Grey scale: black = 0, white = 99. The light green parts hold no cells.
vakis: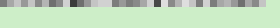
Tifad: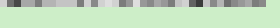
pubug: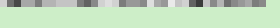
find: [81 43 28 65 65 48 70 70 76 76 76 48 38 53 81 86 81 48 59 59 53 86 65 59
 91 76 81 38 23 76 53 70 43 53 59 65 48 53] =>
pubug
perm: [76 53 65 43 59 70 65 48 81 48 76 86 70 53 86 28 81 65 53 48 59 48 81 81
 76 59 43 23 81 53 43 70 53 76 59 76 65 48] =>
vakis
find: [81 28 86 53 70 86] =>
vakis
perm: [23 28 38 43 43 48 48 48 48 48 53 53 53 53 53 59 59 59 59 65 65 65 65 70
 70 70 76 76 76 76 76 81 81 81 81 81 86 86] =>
Tifad
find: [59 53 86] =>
pubug
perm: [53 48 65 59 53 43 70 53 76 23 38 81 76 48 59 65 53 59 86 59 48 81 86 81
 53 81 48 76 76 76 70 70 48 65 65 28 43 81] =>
Tifad

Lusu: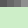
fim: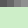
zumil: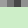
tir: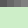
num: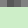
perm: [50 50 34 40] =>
num
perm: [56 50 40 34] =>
fim
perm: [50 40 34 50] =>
num
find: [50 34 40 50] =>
num

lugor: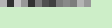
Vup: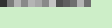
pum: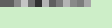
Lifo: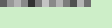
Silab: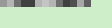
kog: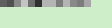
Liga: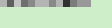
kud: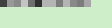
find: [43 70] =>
Vup
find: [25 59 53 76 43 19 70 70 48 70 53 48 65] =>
kud
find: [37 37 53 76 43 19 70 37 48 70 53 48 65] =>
pum
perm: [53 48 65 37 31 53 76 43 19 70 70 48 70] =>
kog
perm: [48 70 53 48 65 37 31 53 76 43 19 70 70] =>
kog

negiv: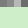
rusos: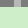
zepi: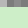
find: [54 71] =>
negiv
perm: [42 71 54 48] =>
negiv
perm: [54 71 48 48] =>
zepi
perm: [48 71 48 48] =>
rusos
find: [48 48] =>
rusos

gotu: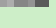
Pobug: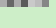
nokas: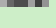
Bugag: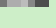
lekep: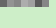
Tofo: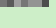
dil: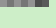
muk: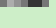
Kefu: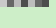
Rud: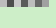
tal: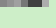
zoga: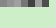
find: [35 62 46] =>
Tofo
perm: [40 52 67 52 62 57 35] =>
lekep
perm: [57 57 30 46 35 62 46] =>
Tofo

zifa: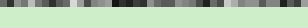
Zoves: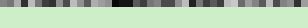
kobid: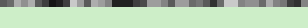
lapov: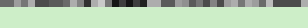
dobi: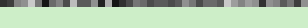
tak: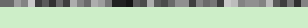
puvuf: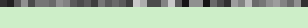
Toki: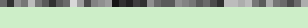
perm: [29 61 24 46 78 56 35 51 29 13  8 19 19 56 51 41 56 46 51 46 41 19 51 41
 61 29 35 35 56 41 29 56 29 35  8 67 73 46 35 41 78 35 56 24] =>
puvuf
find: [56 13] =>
dobi
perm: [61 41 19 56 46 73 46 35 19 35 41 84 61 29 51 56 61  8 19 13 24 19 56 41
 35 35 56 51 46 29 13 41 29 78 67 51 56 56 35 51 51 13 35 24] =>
zifa
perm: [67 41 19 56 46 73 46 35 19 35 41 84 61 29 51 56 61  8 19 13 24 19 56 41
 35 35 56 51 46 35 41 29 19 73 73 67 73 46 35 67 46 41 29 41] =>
Toki
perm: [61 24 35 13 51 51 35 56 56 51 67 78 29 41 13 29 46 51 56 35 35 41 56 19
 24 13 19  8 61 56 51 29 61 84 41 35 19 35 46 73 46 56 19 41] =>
zifa
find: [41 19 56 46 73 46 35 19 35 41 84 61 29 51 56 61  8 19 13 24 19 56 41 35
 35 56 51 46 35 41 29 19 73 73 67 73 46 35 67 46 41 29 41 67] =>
Toki
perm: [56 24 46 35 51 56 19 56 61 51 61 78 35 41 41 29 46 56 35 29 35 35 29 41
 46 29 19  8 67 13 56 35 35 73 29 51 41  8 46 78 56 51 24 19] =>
dobi

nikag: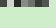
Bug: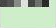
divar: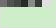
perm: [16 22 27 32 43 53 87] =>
divar
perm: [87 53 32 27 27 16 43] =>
Bug
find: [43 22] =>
nikag
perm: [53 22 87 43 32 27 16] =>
divar
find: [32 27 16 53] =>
divar
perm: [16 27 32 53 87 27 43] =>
Bug
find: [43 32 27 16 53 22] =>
divar

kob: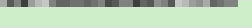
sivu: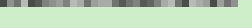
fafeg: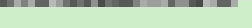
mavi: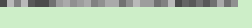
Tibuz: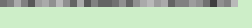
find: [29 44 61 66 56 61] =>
mavi
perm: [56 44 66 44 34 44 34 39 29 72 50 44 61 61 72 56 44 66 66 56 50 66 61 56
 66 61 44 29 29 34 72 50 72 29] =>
mavi

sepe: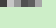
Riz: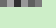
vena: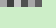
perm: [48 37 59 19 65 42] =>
Riz
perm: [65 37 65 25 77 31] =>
vena
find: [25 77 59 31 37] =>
sepe
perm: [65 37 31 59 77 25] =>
sepe

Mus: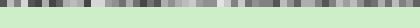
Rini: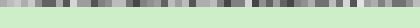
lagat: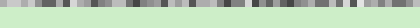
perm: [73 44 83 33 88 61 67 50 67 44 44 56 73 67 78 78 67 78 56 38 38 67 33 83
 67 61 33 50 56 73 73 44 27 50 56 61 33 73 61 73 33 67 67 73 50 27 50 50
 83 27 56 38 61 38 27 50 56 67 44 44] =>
lagat
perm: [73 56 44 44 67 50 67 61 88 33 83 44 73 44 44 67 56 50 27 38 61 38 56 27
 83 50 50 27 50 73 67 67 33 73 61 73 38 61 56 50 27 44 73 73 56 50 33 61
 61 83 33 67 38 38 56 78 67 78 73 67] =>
Rini
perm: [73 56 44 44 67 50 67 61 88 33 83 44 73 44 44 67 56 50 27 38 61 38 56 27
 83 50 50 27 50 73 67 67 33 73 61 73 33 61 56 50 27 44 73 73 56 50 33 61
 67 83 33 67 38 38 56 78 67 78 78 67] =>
lagat
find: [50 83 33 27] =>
Mus

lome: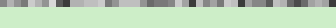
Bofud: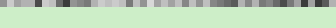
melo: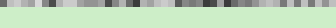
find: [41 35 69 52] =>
Bofud
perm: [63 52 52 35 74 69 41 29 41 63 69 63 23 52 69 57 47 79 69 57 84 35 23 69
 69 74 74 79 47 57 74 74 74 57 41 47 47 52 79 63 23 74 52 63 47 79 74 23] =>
lome
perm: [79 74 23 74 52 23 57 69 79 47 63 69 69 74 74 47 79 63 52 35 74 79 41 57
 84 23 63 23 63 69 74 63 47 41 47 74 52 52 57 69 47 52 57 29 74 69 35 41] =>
lome
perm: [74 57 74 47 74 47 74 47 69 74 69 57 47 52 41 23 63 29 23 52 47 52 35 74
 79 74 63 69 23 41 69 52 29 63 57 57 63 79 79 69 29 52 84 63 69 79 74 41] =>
melo
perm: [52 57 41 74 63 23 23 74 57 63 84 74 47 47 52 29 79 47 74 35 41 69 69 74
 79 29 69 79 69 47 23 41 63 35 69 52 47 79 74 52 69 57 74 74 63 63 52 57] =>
Bofud
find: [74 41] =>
Bofud
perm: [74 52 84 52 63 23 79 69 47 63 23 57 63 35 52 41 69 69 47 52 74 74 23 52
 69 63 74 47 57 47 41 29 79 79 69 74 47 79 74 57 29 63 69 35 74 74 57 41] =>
Bofud

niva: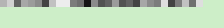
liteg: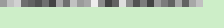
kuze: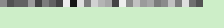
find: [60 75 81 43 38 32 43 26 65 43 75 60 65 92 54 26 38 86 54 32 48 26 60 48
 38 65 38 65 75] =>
liteg
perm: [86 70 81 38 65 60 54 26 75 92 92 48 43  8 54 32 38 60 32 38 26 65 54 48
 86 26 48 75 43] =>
niva
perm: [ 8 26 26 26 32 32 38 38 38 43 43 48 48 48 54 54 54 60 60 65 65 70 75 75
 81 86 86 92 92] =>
niva
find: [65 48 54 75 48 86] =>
kuze
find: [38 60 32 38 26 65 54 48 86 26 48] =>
niva
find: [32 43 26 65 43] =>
liteg

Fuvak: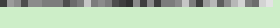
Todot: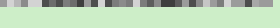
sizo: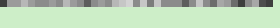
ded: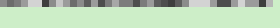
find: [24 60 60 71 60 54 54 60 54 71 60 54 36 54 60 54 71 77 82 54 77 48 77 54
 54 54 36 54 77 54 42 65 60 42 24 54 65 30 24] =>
sizo
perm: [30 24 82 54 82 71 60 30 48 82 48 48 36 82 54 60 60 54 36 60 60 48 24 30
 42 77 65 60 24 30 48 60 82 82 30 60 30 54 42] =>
Todot
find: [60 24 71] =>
ded
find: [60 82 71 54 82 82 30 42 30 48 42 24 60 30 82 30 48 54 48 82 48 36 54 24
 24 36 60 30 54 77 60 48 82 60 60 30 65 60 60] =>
Todot

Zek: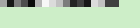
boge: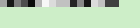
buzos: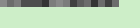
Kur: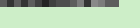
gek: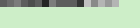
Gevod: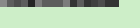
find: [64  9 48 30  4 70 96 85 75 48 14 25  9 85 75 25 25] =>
Zek
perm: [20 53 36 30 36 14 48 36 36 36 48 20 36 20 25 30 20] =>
Gevod
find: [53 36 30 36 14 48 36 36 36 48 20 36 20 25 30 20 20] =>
Gevod
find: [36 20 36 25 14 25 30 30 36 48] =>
Kur
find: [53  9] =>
boge
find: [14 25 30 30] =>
Kur

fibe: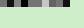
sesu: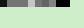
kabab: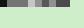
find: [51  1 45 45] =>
fibe
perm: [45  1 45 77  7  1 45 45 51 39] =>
sesu
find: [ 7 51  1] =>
fibe
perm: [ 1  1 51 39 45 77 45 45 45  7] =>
sesu

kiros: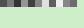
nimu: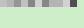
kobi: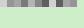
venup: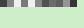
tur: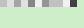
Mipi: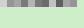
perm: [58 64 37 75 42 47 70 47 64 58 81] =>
Mipi
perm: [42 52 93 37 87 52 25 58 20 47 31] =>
kiros

